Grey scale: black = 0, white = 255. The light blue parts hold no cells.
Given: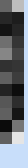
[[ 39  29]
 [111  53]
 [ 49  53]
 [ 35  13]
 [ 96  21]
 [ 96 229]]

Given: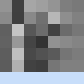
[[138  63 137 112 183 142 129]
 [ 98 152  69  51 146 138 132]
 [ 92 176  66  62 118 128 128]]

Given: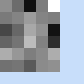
[[122 132 156 132 126]
 [100 116 188 130  45]
 [113 117  90 139 144]]

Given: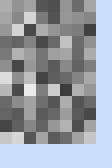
[[165 136 213 123  83 151 143 134]
 [110 100 131  73 104 193 108 144]
 [143  71 152 116  91 137  98 126]
 [183  75 235 126 204  60 176 151]
 [100  89 163  91 103 156  90  72]
 [199 214  86 164  92 109 163 198]]

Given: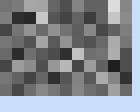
[[127  47  40 199  85  67  99  60  99 197 139]
 [118 105  83 164  89 146  95  82 105 171 118]
 [ 69 156 141  80 150 183  70 155  97  30  79]
 [110  72 110 135 118  95 134 111  99 160 105]]

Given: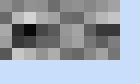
[[105 183 211 173 161 110 105 155 182 196]
 [157  57  67 100 102 147 161 119  95 125]]

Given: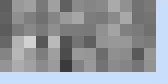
[[ 98 143 127 112 133 154 166 125 122 138 168 113 116]
 [103 179 209  87 186  82 116  95 148 152 152 128 123]
 [148 172 161 139 155  58 130 153 115 139 133 117 146]]
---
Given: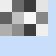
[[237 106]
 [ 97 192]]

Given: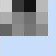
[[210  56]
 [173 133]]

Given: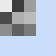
[[234  59]
 [ 74 174]]

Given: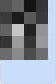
[[83 99]
 [59 28]]

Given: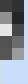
[[ 60  49]
 [144  37]]

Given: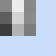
[[135 236]
 [ 94 211]]

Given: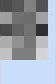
[[ 76  87]
 [158 113]]

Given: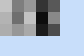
[[196 126]
 [179 111]]

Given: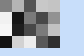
[[128 181]
 [241  22]]
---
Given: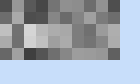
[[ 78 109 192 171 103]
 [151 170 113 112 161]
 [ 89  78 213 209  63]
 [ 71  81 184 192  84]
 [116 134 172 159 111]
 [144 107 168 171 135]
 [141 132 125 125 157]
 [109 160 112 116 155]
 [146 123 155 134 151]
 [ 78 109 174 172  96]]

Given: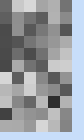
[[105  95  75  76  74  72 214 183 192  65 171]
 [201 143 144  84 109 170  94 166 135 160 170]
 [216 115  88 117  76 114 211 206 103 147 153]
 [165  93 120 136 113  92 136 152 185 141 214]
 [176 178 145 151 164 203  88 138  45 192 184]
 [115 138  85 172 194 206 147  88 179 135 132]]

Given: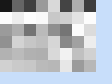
[[ 23 252 155 145 178 209]
 [101 237 174 211 187 202]
 [ 63 253 116 198 177 199]
 [154 249 186 191 175 186]
 [217 200 143 214 217 183]
 [ 68 207 117 136 242 231]
 [174 227 251 161 192 155]
 [ 61 252 219 237 209 183]]

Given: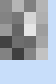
[[136 131 154  66 130]
 [181 119 101 110  63]
 [127 213 229 105 132]
 [180 175 157 165 194]]

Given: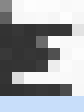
[[135  96  51  50  57  51  52  49]
 [248 247  55  52  51  52 219  50]
 [253 248  50  51  54  52 249  53]
 [252 249  54 107  52  59 249  56]
 [252 246  52 252  80 237 250  54]
 [249 253  55 249 247 251 249  75]
 [250 246 227 249 252 248 248 247]]

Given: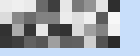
[[235 219  50  54]
 [239 136 171  62]
 [234 108  54  97]
 [106 130 231  86]
 [ 62 129  57 159]
 [231 236  50  95]
 [121 222 218  97]
 [147 239 160 206]
 [228  91 131  83]
 [ 46 247 241  42]]

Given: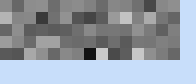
[[138 180 102 156  89]
 [103 134 142 135  85]
 [141 136  92 107 168]
 [143  57  97 162 144]
 [109 113  91 162 104]
 [136 146  95 111 137]
 [140  84 111 107 128]
 [129  69 137 111  18]
 [107  92 118  91 201]
 [135 154 119 110  74]
 [131 195 115  90  93]
 [112 130 145 120 199]
 [ 72 171 123 118 143]
 [136 118  96 128 124]
 [143 101 127 123 103]]
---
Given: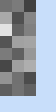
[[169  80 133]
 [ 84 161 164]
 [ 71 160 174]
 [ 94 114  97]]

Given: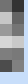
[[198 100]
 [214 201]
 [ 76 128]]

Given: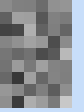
[[ 96 161 159  87 129 123]
 [133 145 162 152  77 139]
 [115 155 121 160 131 128]
 [151 135  99 127  93 143]]

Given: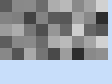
[[131 127  67 131  90  87 162 137  45]
 [ 93 136 138 108 172 186 135 165 209]]

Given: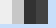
[[238 199  50  66]]

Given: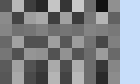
[[139  68 158 169  62 161  59 120 181  97]
 [104 161  81  81 159  87 156 115  71 128]
 [ 91 161  83  64 170  77 173 108  55 134]]

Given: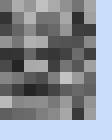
[[ 53 126 179 116 117 167  47 159]
 [147 118 176 171  86  83  81 137]
 [ 74  37 169 171  63 117  87 160]
 [ 90  63  36  48  68  94 104  97]
 [ 95 104 107 126 137 167  56 157]]
